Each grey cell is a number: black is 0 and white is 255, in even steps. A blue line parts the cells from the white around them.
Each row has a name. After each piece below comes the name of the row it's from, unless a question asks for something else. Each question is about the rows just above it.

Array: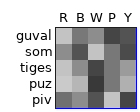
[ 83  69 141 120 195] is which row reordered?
guval
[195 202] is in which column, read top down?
R
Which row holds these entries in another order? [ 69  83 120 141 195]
guval
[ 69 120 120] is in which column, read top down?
P
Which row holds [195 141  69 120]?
tiges
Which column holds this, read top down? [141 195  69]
W

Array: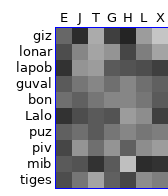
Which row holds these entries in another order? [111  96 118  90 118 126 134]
puz
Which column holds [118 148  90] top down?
G
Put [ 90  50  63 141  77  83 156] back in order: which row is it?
Lalo
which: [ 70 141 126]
tiges
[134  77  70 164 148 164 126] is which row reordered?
lonar
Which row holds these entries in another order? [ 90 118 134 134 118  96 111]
bon
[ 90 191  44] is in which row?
mib

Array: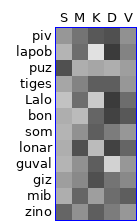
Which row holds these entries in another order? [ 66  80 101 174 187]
lonar
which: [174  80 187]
lonar

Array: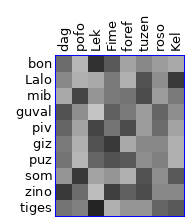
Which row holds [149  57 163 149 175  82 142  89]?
som
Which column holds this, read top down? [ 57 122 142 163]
Kel
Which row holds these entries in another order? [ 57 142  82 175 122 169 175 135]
Lalo
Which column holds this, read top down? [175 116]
foref
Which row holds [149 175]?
som
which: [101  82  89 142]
puz
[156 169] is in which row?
bon

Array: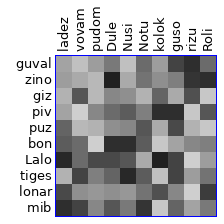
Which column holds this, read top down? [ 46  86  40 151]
Nusi
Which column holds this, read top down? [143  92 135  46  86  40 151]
Nusi
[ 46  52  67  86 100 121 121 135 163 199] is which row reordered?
mib
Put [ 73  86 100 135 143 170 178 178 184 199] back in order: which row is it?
puz
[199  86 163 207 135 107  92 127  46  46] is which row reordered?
piv

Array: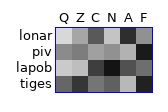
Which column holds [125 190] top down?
Z
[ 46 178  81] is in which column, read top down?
A

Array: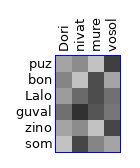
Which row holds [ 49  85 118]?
guval
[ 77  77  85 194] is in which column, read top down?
mure
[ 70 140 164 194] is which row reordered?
zino
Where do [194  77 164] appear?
bon
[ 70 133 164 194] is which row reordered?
som
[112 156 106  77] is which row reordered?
Lalo

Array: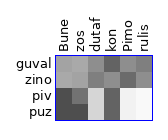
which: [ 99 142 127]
guval
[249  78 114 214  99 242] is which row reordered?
piv
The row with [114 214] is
piv
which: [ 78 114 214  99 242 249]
piv
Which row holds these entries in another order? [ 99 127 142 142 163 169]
guval

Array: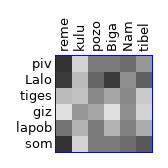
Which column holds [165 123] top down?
pozo
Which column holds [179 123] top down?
Biga
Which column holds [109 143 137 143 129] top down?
Nam

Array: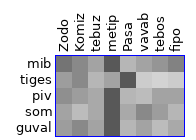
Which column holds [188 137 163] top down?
vavab
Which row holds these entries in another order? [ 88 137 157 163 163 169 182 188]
guval
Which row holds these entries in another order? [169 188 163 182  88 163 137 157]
guval
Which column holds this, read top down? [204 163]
fipo
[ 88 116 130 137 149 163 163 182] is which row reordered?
mib
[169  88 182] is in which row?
piv

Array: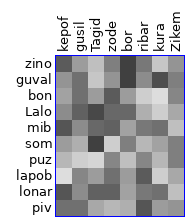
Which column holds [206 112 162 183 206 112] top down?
kura
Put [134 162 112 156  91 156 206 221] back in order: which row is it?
bon
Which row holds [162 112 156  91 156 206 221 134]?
bon
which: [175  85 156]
piv
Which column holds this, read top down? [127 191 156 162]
bor

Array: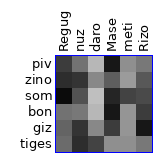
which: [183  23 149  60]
bon
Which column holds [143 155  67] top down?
meti
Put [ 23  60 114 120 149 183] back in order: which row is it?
bon
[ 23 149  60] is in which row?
bon

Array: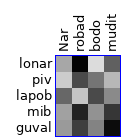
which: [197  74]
lapob
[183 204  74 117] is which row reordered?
piv

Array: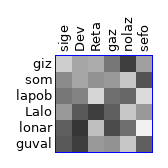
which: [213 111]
lapob
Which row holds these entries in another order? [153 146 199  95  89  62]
guval
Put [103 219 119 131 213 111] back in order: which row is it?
lapob

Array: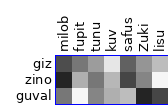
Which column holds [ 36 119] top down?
milob
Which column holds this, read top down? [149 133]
Zuki
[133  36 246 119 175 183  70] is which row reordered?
zino

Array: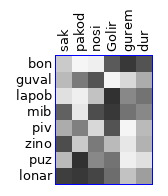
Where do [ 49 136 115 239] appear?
puz
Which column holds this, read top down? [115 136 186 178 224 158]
dur
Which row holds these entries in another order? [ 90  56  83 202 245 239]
bon
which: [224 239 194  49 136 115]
lapob
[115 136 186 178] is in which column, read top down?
dur
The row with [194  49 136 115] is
lapob
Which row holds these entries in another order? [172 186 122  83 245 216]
guval

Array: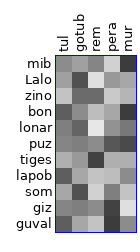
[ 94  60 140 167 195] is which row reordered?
guval
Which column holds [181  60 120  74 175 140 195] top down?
mur
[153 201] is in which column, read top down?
pera

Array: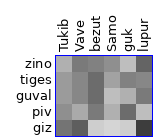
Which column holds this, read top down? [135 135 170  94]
Vave
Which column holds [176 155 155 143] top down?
Tukib
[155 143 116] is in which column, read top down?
Tukib
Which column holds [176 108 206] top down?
guk
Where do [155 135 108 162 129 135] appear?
tiges
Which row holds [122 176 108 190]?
piv

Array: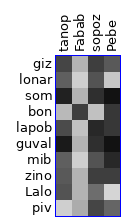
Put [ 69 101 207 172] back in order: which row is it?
piv
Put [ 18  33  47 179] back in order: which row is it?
som
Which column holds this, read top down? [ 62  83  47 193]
sopoz
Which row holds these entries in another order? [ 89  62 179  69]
giz
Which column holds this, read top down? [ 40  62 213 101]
Pebe
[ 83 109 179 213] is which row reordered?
Lalo

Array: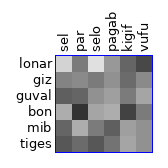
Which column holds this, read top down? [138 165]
vufu
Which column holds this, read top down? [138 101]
par
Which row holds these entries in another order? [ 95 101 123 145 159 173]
mib
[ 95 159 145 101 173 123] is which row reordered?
mib
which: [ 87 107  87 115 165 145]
tiges
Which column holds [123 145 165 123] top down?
selo
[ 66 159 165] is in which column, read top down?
kigif

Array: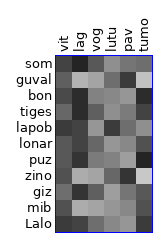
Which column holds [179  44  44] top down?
lag
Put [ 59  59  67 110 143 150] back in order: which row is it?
lapob
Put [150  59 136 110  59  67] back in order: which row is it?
Lalo

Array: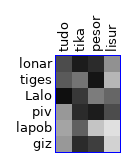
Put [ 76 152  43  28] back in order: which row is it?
piv
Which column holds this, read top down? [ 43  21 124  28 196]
pesor
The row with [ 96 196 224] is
lapob

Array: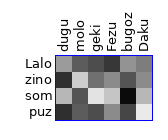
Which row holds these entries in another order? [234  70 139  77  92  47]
puz
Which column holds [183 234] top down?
Daku
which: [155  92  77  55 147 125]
Lalo

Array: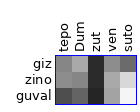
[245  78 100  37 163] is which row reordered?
guval
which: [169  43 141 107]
giz
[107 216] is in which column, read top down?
suto
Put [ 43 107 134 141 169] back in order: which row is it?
giz
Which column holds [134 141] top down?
tepo
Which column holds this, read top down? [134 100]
Dum
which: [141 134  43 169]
zino

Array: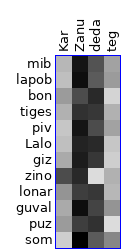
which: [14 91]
lapob
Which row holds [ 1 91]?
som
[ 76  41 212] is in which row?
bon

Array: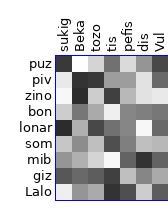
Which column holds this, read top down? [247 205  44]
sukig
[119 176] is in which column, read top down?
Beka

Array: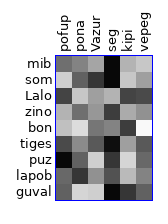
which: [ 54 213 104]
puz
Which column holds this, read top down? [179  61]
seg
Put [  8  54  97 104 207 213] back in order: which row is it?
puz
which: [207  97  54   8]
som
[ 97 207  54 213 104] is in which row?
puz

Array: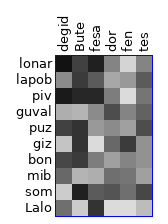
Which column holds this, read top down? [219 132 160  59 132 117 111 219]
fen
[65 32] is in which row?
lonar
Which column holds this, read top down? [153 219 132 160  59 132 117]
fen
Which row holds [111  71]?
som
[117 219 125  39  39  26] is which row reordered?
piv
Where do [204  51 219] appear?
Lalo
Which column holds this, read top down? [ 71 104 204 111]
degid

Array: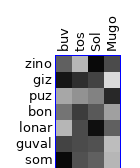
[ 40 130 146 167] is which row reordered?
puz
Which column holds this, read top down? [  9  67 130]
Sol
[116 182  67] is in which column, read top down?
buv
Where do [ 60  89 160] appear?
bon
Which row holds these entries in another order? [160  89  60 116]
bon
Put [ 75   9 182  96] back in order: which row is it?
zino

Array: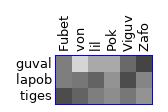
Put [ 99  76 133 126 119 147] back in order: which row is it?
lapob
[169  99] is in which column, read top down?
lil
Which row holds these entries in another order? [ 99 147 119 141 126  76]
tiges
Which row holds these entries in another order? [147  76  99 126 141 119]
tiges
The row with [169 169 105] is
guval
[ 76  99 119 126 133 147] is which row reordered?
lapob

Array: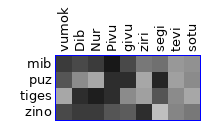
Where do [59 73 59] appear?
mib
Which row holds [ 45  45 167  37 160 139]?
puz
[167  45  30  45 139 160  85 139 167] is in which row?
tiges
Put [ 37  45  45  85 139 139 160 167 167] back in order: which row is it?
puz

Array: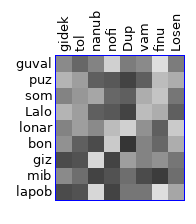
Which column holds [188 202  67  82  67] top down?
nofi
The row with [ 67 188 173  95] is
Lalo
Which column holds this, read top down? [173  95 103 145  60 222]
finu
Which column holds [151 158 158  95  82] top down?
tol
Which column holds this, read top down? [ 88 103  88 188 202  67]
nofi

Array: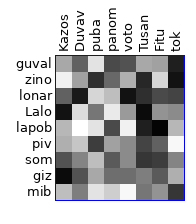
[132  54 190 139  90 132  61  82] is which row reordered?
som
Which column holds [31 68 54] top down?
Tusan

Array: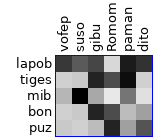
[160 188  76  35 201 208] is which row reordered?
bon
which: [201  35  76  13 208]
tiges
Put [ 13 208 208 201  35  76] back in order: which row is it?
tiges
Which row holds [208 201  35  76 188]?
bon
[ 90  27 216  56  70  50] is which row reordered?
lapob
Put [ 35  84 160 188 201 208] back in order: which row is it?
puz

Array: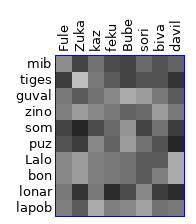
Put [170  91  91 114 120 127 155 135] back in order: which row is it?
Lalo
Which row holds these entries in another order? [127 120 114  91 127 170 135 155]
bon
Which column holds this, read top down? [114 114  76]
Bube
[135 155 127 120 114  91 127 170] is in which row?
bon

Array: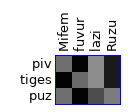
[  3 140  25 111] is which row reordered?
piv
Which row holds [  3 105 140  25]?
tiges
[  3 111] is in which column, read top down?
Mifem
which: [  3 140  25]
piv

